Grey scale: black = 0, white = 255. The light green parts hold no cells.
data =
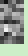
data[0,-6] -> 71
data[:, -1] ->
[84, 189, 83, 147, 167, 147, 123, 85, 140, 72, 70]
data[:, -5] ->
[18, 168, 166, 151, 91, 39, 214, 241, 38, 82, 121]
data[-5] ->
[168, 214, 162, 154, 172, 123]
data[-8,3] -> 186
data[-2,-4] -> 121
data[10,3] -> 102
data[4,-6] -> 165
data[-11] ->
[71, 18, 93, 139, 66, 84]
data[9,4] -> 63
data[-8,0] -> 184
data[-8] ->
[184, 151, 128, 186, 176, 147]
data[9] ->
[57, 82, 121, 93, 63, 72]

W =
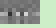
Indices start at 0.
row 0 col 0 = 118
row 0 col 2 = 114
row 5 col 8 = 126
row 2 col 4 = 107
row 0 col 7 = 124
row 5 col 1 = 135
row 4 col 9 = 123
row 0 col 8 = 111
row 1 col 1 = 117
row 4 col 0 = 132
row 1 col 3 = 111
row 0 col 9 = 116
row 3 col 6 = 211
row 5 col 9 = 127
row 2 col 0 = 99
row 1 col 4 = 111
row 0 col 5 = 113
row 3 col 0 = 178
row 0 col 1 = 125

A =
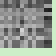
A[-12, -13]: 141
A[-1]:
[174, 105, 171, 105, 105, 158, 174, 109, 172, 107, 105, 75, 76]
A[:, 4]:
[81, 70, 145, 157, 143, 150, 170, 72, 108, 187, 108, 105]
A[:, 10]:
[91, 96, 134, 154, 128, 139, 159, 87, 105, 183, 105, 105]
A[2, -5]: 160
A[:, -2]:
[72, 162, 36, 152, 42, 87, 94, 128, 106, 134, 56, 75]
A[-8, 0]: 173
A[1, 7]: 73
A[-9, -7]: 146
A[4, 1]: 131
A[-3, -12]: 188
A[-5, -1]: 141
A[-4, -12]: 104
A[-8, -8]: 109
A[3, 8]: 146
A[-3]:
[130, 188, 143, 161, 187, 75, 135, 184, 136, 190, 183, 134, 125]
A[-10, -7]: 158
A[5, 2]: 134
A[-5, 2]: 149
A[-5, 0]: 151
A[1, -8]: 163
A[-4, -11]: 163
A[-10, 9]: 124
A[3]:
[143, 153, 147, 145, 157, 139, 146, 159, 146, 152, 154, 152, 157]
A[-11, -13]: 106
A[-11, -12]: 79
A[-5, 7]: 72
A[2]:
[153, 130, 164, 117, 145, 99, 158, 149, 160, 124, 134, 36, 29]

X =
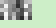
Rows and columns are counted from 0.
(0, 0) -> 192
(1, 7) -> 140
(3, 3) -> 171
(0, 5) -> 113
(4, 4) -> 83
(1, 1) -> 243
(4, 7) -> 75
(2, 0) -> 204
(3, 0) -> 110
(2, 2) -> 140
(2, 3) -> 114

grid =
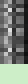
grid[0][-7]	96
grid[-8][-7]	92
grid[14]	[99, 138, 145, 66, 91, 92, 31]
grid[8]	[92, 118, 194, 51, 127, 113, 23]
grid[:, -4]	[58, 78, 42, 77, 59, 55, 76, 42, 51, 74, 70, 67, 44, 78, 66, 59]
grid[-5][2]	142
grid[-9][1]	91
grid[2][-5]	223
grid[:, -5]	[167, 100, 223, 98, 165, 179, 105, 223, 194, 109, 123, 142, 220, 99, 145, 163]
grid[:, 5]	[103, 60, 131, 60, 98, 105, 67, 131, 113, 69, 68, 91, 131, 56, 92, 97]
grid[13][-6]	196
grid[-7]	[116, 173, 109, 74, 65, 69, 26]
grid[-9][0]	81
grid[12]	[74, 87, 220, 44, 146, 131, 28]
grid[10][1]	182
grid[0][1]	125
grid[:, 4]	[109, 54, 152, 54, 106, 115, 60, 150, 127, 65, 72, 88, 146, 51, 91, 105]
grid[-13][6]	23
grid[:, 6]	[29, 20, 27, 23, 24, 23, 27, 26, 23, 26, 15, 30, 28, 15, 31, 26]
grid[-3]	[115, 196, 99, 78, 51, 56, 15]
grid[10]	[116, 182, 123, 70, 72, 68, 15]
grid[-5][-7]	96

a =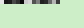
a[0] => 229
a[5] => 8
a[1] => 22
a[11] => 43

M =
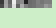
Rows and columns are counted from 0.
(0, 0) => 58
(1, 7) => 110
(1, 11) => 153
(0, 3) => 236
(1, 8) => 114
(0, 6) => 33
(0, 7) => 107

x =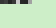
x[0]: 54
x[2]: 37

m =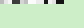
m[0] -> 187
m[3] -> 59
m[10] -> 236
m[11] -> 25
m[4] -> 61
